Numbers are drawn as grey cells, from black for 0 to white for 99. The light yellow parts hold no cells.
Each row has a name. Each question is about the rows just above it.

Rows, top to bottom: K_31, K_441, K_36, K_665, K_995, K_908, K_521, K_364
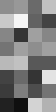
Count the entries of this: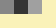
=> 3
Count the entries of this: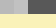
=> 4
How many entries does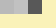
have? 3
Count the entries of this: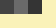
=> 3
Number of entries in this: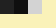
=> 3
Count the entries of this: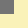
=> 1
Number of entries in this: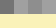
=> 4

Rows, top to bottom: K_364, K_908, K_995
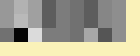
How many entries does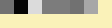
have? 7
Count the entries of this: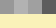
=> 4
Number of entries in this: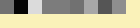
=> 9
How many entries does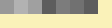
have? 7
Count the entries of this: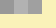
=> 3
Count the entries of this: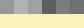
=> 6

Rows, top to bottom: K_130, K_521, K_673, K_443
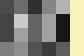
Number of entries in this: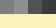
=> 4
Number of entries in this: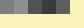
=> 5
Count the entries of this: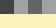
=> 4

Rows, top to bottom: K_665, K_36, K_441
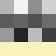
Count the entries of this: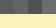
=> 4
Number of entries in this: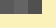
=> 3
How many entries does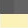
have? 2
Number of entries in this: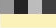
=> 4
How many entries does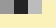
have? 3

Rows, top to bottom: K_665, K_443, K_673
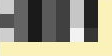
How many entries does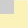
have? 1
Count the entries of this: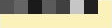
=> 7
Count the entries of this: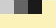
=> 3
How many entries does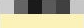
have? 6
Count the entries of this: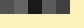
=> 5
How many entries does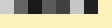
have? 7

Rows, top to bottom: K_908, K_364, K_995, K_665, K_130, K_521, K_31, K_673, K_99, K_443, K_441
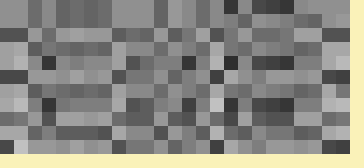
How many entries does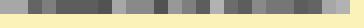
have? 25
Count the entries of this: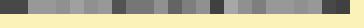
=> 25
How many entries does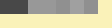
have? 7
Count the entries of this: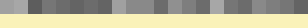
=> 22
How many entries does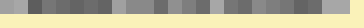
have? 25
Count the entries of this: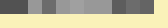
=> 11

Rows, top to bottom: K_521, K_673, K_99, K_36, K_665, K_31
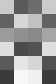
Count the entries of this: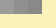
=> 3
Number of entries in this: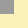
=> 1
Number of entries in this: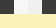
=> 4
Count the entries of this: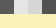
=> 4

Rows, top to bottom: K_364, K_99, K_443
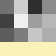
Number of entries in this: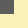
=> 1
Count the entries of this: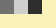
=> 3
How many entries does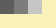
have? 3
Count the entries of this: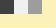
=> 3

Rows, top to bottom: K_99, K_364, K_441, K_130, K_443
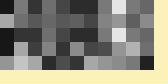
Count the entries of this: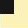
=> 1
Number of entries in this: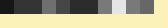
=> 11
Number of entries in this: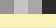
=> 4
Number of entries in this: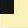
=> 1
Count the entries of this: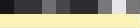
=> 10
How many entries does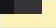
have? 3
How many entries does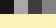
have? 4

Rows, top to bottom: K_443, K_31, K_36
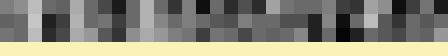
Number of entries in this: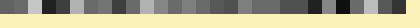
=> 29
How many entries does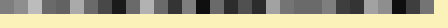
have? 31
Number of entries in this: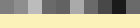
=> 10
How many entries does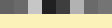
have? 8
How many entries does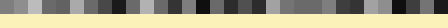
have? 32
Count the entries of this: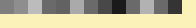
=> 13
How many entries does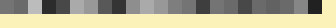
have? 23

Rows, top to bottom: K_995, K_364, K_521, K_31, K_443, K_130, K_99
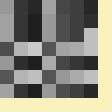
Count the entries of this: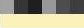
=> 6
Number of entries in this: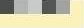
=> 5
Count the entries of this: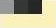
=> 3
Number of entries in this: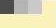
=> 3

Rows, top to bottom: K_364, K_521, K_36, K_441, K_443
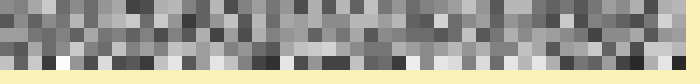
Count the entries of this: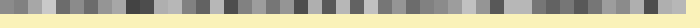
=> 49
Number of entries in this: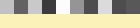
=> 10
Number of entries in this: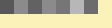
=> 7
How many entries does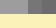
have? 4
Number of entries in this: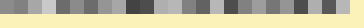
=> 25

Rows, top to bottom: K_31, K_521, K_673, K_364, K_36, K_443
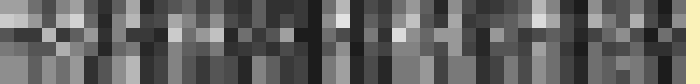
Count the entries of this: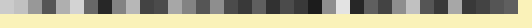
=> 37
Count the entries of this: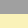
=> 2

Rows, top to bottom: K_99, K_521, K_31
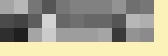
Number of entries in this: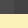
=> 2
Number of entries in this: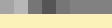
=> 8

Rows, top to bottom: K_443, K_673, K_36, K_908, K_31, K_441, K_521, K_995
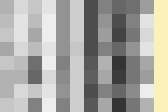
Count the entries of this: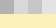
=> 4
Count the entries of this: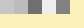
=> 5
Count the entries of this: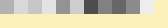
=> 11

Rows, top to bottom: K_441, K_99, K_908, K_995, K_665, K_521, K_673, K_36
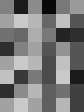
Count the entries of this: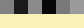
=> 6
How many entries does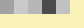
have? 5
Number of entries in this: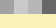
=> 4
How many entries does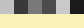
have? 6

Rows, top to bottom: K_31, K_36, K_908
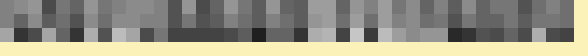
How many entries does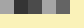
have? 5
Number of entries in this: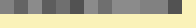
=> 13
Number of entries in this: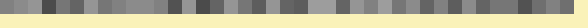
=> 41
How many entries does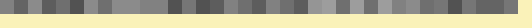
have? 37
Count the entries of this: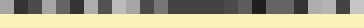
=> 26
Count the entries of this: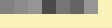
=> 7

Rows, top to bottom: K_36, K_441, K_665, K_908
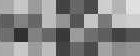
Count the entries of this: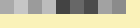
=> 9
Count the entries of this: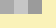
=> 3
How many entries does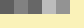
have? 5
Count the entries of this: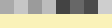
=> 8

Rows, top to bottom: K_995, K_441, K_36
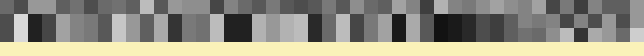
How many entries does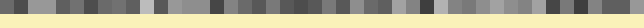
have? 46
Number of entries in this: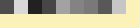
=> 9
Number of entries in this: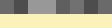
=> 8
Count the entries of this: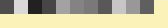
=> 11
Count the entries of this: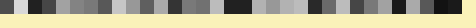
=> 33
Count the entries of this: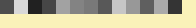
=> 13

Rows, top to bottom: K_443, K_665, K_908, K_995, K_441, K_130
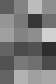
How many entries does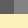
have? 2
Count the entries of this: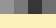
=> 4
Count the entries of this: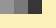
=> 3
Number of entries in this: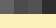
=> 4
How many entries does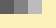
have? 3
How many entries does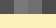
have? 4

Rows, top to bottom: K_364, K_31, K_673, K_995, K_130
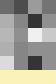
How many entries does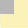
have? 1
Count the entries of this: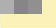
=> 3

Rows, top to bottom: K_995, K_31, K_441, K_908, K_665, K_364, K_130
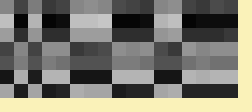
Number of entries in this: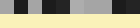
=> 10
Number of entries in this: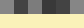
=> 6
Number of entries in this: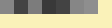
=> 7
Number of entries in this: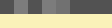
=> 8
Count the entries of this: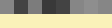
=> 8

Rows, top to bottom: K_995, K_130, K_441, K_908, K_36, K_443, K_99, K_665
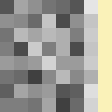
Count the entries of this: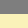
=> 2
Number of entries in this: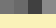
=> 4

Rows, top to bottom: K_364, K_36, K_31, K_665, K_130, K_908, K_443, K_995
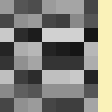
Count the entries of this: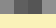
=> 4
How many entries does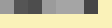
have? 7
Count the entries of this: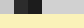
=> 6
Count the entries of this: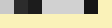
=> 7

